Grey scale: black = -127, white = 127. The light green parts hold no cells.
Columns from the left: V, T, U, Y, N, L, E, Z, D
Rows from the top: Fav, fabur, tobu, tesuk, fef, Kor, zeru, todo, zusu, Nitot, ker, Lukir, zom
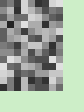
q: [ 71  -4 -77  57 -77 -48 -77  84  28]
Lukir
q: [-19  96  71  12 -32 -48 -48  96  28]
zusu
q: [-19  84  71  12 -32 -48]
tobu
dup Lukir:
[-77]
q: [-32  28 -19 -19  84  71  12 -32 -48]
tobu

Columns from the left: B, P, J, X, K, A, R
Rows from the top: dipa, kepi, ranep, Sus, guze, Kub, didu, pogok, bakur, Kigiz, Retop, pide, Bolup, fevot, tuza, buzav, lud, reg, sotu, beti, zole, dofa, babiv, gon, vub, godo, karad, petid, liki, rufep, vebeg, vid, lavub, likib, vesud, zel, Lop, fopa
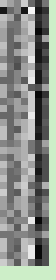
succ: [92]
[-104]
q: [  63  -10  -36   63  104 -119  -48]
zel
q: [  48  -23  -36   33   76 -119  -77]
fevot
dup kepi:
[-104]
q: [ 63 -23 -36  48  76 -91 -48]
sotu
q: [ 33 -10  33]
rufep
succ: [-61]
[20]

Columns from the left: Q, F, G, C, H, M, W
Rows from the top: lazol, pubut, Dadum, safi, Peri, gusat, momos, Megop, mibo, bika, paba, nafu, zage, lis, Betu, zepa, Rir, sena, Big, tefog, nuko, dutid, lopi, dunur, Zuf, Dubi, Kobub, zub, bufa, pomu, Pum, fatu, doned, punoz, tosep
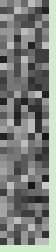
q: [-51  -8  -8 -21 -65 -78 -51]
zage
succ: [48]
[35]

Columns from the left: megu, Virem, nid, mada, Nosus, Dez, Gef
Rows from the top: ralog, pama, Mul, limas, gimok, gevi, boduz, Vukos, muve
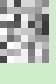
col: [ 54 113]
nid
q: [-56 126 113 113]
muve
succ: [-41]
[100]
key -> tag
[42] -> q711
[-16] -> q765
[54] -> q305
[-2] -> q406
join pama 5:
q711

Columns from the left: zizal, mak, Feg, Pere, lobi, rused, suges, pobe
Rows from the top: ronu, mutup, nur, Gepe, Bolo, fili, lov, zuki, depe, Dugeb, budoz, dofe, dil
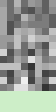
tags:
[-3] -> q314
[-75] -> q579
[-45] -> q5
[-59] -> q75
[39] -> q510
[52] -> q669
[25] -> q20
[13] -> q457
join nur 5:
q457
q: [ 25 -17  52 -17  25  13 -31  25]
ronu
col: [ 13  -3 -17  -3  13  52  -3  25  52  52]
rused
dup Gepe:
[-3]
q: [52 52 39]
fili
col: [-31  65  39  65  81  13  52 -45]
pobe

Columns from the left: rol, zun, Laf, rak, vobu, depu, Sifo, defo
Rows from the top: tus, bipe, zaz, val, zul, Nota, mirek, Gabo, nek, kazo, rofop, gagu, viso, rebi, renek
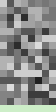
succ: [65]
[-40]
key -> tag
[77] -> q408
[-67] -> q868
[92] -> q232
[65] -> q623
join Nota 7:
q408
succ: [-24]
[77]
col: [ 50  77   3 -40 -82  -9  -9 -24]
Laf
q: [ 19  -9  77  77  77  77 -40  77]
rofop
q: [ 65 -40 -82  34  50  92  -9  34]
mirek
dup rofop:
[77]

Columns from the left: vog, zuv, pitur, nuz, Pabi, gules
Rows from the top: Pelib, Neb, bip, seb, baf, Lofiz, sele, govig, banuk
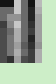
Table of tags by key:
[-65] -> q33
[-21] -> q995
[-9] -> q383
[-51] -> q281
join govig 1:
q281
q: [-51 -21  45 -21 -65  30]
baf
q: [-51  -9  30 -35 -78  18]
sele
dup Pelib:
[-107]
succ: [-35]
[-78]
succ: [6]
[71]

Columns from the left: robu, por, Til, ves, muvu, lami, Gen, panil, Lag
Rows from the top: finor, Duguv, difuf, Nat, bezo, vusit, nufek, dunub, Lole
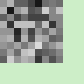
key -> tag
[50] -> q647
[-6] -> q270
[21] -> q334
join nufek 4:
q270
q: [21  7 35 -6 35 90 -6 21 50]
nufek
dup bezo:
[21]

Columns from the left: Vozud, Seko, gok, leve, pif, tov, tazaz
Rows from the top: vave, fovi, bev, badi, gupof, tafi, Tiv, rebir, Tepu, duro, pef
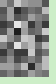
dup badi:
[-69]
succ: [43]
[-69]
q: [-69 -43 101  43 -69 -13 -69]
badi
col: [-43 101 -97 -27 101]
gok
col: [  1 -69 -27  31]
Vozud
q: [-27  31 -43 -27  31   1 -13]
bev

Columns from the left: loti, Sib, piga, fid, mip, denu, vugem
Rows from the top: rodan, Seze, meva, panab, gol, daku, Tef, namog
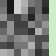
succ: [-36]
[35]
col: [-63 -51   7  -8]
piga

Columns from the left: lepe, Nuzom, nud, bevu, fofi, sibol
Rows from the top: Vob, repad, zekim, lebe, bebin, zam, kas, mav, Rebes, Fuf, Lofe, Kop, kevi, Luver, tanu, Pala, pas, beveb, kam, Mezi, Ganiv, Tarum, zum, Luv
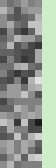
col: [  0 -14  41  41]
bevu
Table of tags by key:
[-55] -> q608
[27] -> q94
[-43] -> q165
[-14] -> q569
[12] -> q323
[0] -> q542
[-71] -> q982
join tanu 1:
q608
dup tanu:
[0]

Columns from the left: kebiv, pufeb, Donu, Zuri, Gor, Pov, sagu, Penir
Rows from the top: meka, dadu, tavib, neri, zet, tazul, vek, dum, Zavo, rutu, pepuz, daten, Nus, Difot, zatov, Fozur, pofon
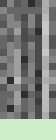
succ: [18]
[-81]
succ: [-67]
[59]
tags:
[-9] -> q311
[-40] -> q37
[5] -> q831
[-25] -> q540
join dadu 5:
q540
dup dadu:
[-25]
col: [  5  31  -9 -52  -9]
Penir
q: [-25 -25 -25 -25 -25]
dadu
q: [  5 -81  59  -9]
Nus

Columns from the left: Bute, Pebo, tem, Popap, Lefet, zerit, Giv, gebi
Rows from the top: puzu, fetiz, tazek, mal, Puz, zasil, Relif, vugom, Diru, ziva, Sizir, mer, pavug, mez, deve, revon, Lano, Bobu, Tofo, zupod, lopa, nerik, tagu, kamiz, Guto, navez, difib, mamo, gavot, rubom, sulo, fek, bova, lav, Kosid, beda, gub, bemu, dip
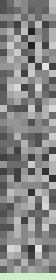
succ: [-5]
[21]
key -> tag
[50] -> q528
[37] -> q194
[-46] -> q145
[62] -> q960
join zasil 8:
q528
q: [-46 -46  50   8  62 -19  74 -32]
bova
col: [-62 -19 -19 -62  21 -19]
Giv
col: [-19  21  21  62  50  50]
tem

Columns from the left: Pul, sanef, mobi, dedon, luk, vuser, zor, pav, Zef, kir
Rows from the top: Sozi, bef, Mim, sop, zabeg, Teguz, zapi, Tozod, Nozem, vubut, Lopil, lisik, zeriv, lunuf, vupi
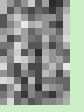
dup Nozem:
[33]
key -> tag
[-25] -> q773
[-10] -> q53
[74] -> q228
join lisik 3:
q53

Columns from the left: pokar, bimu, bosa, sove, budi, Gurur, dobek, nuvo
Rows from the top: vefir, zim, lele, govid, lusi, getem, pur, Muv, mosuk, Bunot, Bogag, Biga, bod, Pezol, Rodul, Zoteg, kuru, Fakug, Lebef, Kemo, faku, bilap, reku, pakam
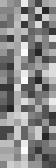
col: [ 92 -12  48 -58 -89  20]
Gurur
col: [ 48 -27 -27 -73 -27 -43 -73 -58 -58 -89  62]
bimu
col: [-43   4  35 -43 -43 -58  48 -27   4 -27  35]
budi

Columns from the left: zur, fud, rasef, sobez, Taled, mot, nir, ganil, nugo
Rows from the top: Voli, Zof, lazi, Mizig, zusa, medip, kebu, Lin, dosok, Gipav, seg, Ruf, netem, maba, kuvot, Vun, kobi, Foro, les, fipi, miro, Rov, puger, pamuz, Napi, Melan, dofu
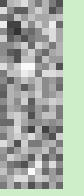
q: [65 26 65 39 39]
lazi
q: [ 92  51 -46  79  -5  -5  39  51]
miro
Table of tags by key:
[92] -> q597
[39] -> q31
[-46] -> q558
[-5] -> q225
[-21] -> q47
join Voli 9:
q558

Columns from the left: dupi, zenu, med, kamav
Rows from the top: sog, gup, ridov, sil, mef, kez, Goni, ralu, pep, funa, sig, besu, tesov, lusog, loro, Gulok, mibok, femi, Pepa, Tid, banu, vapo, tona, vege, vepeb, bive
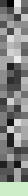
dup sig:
[-31]
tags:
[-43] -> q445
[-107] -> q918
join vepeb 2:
q445
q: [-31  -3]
tona
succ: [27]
[-95]

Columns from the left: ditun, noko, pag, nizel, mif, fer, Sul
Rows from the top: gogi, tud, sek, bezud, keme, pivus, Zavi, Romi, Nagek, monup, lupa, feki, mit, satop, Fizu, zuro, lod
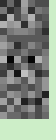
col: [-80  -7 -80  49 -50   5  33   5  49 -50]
ditun
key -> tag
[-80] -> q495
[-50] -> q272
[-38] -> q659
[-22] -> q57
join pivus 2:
q659
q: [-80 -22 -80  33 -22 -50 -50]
gogi
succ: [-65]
[21]
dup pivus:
[-38]

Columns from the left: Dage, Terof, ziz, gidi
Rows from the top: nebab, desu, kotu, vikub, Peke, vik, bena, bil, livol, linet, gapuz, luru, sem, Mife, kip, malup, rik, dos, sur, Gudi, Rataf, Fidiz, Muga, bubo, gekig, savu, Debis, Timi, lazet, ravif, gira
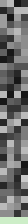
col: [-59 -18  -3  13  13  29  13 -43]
gidi
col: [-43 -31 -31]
ziz
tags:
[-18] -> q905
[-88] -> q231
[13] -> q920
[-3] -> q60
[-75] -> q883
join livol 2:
q231
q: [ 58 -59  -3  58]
rik
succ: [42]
[29]

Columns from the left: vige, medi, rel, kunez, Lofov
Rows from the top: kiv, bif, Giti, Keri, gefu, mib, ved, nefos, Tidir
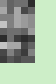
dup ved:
[39]
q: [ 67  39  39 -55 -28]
ved
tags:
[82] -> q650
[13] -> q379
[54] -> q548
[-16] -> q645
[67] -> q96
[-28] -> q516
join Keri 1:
q96
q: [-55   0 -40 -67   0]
nefos

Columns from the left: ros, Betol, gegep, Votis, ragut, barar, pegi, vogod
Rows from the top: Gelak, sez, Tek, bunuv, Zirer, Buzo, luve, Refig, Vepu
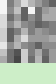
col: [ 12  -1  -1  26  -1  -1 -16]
ragut
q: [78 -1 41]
Refig
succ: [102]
[12]

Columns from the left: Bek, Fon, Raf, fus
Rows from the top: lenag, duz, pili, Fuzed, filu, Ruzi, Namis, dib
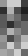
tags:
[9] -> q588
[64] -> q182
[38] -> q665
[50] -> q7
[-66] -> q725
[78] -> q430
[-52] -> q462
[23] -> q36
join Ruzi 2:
q462
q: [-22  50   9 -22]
filu
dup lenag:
[78]
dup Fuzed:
[-37]
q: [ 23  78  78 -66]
lenag
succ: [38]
[23]
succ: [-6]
[50]

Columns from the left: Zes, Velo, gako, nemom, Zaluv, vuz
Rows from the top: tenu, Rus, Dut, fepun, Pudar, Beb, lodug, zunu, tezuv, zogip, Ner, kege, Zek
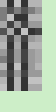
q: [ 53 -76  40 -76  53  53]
lodug
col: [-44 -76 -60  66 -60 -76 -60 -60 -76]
nemom
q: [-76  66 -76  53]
tenu
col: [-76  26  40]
gako
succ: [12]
[-60]

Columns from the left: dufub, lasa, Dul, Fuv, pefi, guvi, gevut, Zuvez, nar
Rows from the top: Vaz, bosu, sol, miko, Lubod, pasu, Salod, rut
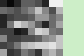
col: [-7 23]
Zuvez
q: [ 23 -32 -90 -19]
miko
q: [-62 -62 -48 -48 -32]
pasu
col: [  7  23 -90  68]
gevut
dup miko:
[-90]
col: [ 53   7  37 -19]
nar
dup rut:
[-75]

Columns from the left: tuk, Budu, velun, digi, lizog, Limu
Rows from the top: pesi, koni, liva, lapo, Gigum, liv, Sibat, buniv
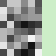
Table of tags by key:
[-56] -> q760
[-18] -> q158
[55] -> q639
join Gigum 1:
q639
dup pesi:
[71]
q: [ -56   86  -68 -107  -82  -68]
lapo
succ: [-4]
[11]
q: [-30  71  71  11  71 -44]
pesi

